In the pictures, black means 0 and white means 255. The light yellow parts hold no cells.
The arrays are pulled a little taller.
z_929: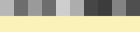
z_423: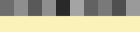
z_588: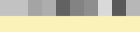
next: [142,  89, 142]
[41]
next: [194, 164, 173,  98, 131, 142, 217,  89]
[183]

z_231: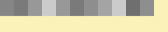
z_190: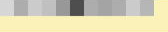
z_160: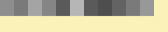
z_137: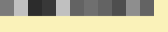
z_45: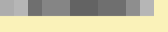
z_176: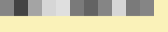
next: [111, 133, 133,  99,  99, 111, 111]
[142]
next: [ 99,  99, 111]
[111]
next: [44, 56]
[192]
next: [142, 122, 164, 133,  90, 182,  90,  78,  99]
[122]
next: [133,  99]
[99]
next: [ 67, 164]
[214]

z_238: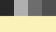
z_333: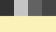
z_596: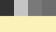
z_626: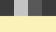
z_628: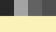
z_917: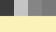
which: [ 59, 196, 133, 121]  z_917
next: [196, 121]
[109]
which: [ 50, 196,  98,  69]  z_333

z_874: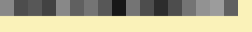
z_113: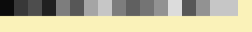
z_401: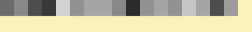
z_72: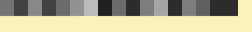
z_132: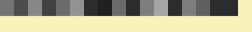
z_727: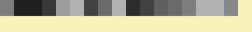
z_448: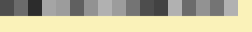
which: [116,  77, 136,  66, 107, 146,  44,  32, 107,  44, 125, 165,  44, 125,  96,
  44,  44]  z_132
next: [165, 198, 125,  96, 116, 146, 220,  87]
[146]

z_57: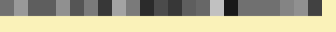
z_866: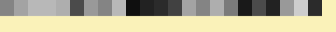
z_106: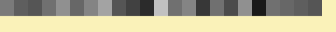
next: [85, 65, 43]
[193]
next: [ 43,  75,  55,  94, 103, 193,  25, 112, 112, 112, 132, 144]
[65]

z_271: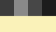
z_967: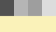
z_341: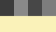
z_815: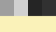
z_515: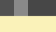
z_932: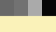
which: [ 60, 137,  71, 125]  z_341
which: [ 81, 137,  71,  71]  z_515
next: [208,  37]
[49]

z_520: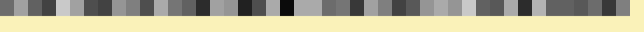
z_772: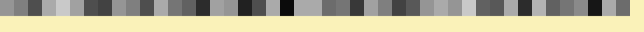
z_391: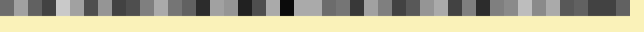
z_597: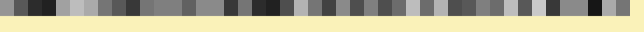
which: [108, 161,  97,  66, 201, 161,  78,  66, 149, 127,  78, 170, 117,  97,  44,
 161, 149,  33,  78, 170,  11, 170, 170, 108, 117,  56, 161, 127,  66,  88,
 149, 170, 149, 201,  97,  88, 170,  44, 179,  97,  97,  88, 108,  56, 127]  z_520
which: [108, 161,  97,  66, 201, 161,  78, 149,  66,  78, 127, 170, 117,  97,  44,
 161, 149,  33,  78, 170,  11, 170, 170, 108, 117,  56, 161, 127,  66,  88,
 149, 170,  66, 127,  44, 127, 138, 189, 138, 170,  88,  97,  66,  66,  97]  z_391
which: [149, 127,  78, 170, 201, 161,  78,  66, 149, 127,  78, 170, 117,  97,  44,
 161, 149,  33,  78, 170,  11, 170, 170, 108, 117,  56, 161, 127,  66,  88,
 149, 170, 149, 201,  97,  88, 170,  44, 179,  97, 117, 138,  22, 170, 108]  z_772

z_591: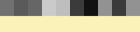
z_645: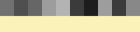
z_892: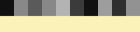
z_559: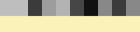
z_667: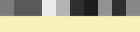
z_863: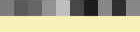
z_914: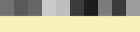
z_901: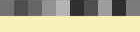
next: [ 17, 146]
[59]
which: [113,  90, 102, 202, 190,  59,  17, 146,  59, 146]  z_591

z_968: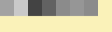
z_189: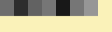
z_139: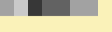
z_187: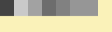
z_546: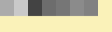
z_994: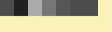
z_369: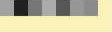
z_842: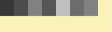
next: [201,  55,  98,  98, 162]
[162]
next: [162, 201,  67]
[98]
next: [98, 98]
[162]
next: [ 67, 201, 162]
[109]
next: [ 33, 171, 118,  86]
[76]
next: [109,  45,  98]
[118]

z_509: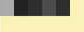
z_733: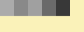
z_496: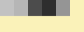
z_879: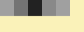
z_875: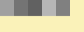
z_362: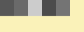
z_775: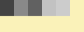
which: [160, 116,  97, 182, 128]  z_875
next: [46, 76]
[46]
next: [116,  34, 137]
[160]

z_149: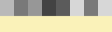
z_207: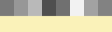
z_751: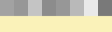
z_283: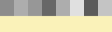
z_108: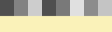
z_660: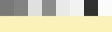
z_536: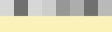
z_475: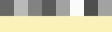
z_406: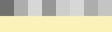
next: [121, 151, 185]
[79]
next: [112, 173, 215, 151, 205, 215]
[173]

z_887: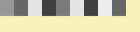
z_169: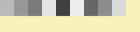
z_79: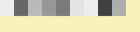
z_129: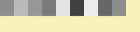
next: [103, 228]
[64]
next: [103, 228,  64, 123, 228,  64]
[237]
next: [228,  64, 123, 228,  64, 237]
[103]
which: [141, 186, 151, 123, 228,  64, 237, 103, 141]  z_129
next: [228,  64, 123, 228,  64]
[237]
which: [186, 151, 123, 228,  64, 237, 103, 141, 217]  z_169

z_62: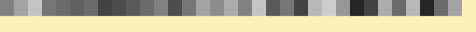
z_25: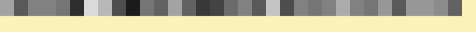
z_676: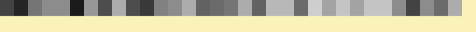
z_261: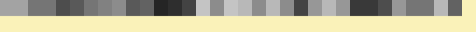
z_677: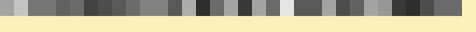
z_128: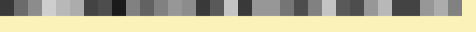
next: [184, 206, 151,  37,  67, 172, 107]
[184]
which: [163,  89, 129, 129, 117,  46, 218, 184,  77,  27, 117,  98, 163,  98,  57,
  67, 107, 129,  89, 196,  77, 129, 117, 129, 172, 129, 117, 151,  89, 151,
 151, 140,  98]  z_25
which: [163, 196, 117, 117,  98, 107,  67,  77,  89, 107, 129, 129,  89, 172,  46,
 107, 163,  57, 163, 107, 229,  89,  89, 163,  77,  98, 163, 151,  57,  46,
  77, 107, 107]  z_677
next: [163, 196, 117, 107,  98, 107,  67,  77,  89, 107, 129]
[77]
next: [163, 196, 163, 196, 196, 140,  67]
[140]
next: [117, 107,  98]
[107]
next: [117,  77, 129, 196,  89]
[77]

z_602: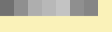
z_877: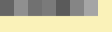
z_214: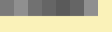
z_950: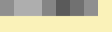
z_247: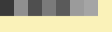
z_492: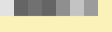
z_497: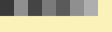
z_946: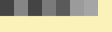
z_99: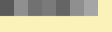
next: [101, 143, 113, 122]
[90]
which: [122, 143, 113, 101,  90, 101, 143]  z_214
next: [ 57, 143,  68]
[122]
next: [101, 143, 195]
[155]
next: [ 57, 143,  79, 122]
[90]
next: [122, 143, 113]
[101]
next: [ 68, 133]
[68]

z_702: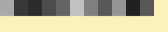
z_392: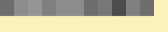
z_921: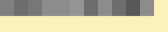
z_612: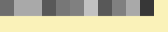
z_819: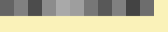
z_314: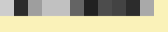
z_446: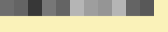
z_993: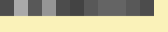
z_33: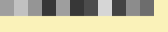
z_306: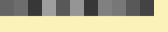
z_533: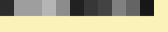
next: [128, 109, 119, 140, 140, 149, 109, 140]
[109]
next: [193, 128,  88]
[149]
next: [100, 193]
[128]
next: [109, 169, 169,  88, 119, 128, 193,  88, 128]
[169]
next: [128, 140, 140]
[109]

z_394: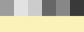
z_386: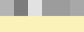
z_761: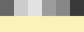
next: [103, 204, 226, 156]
[135]
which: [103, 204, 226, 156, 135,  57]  z_761
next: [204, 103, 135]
[57]
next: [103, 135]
[57]
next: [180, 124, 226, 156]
[156]

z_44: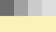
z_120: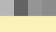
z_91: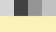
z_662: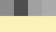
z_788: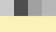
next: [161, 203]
[222]
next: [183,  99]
[149]
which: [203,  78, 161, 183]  z_788

